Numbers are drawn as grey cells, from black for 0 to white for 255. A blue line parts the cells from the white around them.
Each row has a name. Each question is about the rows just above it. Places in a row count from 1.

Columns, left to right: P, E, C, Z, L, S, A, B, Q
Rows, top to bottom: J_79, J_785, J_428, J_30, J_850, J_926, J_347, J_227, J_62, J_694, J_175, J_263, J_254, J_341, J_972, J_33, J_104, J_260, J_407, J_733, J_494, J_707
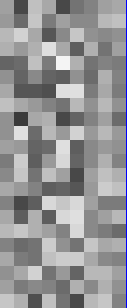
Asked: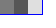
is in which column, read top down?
Z
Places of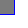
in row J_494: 2
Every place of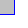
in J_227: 1
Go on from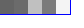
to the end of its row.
[176 115 130 123]
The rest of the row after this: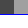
[192 176]

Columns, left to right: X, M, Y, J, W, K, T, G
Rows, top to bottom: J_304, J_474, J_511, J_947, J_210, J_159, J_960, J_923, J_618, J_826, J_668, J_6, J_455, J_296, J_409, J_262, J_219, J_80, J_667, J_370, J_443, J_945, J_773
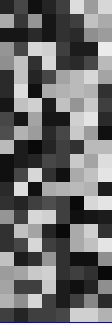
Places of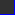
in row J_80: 1 5
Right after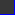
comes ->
[149]
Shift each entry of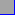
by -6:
[158]
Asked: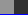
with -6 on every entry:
[143  43]

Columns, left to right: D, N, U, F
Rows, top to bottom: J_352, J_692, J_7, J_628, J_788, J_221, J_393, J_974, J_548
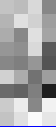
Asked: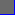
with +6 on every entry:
[112]
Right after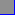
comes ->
[217]
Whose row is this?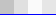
J_548
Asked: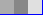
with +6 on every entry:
[178 141 230]
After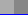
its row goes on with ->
[224 164]

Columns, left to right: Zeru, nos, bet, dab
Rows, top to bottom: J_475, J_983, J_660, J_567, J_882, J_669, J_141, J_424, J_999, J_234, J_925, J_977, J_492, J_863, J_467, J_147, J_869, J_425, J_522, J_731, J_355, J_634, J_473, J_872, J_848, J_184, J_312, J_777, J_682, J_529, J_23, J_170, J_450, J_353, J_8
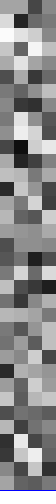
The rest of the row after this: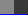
[ 48 136]
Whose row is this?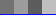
J_848

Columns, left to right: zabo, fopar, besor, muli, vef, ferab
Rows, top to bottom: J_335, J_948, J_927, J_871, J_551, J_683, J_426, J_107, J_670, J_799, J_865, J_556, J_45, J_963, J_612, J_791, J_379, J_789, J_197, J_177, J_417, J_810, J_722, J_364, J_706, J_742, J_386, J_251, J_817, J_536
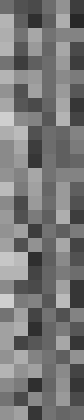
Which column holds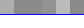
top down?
zabo
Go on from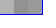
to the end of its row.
[109 138 123]
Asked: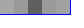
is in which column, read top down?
besor

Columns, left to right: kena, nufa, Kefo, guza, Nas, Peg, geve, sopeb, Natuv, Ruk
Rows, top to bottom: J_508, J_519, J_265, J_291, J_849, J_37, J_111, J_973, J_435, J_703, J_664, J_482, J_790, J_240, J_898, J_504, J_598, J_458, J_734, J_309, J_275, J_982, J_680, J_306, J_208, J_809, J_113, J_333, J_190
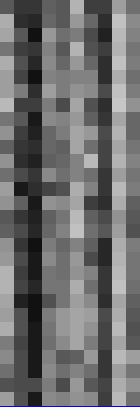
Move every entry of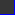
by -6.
[48]
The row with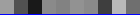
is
J_190
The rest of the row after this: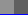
[ 25 146 138 165  62  46 173  96]
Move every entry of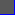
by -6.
[82]

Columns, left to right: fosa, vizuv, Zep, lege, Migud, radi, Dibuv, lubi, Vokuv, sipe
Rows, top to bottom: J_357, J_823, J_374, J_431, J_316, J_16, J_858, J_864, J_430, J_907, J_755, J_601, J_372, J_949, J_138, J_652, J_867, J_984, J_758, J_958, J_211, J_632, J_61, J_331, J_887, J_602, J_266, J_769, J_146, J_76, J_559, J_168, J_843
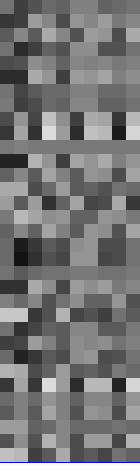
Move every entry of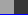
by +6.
[170  61]
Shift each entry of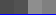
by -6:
[ 70  76 136 122]

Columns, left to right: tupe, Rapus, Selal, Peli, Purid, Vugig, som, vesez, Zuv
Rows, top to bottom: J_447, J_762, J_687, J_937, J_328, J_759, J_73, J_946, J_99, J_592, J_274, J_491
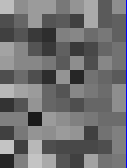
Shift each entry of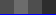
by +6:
[ 84 114  84  51]
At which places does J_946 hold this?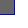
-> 4 7 8
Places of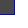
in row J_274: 5 6 7

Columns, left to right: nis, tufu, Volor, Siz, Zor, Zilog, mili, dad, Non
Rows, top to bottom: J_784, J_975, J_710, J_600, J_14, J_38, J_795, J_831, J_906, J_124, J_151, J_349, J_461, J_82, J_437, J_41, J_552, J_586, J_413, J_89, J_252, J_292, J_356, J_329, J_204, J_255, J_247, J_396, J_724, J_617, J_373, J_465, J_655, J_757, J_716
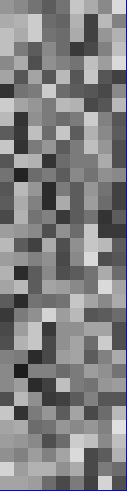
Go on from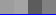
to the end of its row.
[171]
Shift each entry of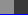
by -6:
[138  51]
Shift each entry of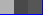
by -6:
[172  67  80]
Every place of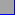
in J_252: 1 4 9
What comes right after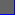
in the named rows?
[178]
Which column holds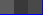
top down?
nis
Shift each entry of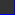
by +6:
[57]

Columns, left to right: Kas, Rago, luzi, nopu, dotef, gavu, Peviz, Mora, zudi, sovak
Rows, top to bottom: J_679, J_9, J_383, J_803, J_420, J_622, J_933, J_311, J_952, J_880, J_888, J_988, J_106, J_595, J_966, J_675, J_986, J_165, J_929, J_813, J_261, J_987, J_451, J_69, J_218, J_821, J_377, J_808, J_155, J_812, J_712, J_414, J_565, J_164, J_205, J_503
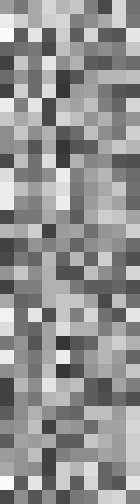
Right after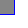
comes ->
[141]
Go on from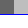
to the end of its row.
[190 156 206]
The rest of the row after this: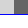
[ 86 229]
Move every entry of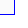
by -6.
[244]

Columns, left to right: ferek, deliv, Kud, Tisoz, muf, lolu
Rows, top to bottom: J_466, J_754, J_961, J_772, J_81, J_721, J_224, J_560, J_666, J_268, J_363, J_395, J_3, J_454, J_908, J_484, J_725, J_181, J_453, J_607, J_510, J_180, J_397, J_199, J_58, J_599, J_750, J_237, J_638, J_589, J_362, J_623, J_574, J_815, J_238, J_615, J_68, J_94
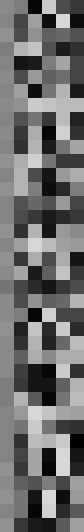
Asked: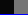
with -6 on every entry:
[  1 111]
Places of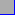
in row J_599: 3 5 6
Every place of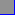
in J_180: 3
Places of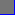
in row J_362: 2 4
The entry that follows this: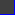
[21]
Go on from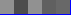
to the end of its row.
[82]
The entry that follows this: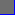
[69]

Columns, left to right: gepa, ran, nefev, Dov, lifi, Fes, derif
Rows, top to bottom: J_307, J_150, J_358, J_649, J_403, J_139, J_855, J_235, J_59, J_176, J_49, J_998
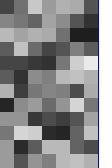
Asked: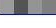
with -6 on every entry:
[149  78 142 121]
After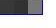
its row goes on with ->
[206 234]

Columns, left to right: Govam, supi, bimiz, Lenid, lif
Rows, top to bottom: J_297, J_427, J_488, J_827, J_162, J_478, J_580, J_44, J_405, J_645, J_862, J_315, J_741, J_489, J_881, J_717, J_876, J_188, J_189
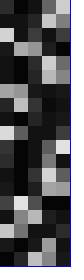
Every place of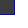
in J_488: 3 5
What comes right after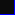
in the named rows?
[18]

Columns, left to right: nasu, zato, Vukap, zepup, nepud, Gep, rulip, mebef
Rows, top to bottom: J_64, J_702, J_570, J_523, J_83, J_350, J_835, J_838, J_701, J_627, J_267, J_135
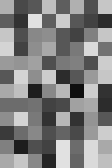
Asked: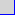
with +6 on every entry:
[218]
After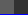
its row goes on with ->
[225  94 205  87  66  44]
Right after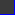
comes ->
[108]
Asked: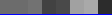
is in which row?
J_838
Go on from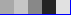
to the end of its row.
[100 218 191]
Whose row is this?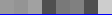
J_83
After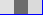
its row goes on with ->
[169]

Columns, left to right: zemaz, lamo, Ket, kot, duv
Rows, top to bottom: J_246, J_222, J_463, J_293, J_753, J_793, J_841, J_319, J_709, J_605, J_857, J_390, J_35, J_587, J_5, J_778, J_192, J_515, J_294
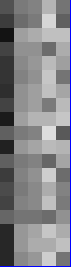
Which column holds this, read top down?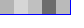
kot
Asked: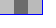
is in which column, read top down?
kot
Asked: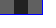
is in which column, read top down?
zemaz
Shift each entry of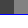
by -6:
[ 61 124]

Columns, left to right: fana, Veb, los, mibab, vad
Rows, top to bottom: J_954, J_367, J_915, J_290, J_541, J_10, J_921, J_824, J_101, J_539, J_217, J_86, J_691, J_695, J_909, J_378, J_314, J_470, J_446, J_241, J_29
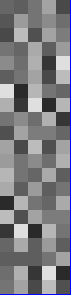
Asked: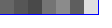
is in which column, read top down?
fana
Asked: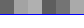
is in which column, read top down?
vad
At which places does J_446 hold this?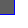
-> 1 2 3

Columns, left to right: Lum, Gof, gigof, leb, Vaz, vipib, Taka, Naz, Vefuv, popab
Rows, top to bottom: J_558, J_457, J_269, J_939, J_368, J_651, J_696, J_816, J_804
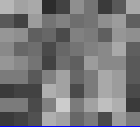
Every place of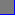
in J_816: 1 2 6
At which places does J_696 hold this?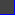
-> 2 3
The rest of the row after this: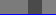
[204 123 162 191 175  58]
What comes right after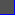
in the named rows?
[175]

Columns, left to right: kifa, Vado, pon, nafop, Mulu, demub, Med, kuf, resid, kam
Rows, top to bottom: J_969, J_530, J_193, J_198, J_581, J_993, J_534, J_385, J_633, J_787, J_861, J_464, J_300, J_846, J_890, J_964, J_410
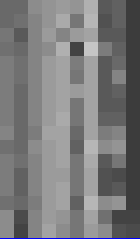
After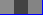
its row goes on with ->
[163 140 118 155 140  81  75]
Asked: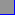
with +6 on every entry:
[154]

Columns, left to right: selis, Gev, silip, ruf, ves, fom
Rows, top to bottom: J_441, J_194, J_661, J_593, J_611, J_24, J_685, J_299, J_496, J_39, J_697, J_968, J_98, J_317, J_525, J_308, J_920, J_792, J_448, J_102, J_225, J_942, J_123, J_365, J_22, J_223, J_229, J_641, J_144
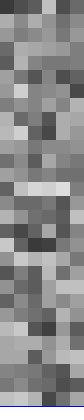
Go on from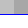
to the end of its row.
[120]
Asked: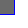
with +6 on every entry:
[112]
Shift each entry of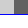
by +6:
[213 104]

